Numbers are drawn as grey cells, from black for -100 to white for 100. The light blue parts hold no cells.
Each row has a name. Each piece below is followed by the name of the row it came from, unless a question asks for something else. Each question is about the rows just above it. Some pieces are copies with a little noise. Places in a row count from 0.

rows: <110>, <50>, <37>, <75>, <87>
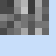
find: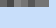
<75>
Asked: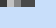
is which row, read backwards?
<50>
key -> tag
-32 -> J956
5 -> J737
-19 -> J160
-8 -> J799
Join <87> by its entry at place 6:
J160
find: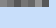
<37>
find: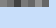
<37>

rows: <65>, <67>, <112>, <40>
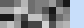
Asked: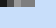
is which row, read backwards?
<65>
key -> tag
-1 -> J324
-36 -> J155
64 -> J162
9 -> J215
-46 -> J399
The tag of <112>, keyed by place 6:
J215

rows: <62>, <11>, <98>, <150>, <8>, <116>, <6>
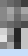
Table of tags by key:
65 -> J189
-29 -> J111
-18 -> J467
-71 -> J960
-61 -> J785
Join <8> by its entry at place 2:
J960
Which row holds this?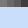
<62>
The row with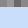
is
<98>
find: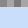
<11>

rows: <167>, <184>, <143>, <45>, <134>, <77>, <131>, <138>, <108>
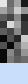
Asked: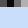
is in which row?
<131>
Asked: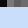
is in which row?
<108>
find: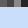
<143>
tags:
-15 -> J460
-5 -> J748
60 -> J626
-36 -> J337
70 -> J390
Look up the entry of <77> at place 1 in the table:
J337
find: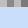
<184>

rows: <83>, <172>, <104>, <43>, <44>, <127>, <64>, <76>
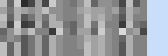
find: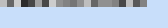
<83>
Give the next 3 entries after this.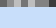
49,-8,-20
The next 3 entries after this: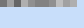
13,2,-31
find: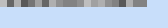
<64>
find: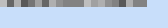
<76>
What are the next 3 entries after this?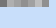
13,2,2

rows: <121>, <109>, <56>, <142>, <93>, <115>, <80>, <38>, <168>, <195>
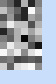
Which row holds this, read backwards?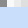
<195>
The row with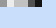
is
<80>
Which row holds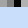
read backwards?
<115>
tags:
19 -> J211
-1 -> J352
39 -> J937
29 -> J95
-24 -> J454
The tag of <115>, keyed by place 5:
J95
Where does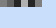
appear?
<121>
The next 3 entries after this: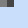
-36,-24,-36

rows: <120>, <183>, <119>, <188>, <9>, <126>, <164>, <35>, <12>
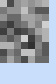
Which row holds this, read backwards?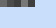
<9>
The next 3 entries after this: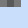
62,-51,-6
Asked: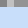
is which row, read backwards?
<183>
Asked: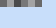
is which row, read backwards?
<12>
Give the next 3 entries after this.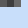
-6,28,4

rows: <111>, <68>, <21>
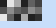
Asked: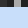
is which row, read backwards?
<21>
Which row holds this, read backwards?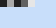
<21>
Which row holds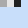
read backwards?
<111>
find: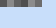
<68>

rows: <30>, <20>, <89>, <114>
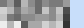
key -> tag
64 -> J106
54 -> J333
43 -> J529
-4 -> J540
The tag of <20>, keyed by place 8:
J333
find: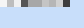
<114>
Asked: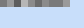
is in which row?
<30>
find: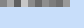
<30>

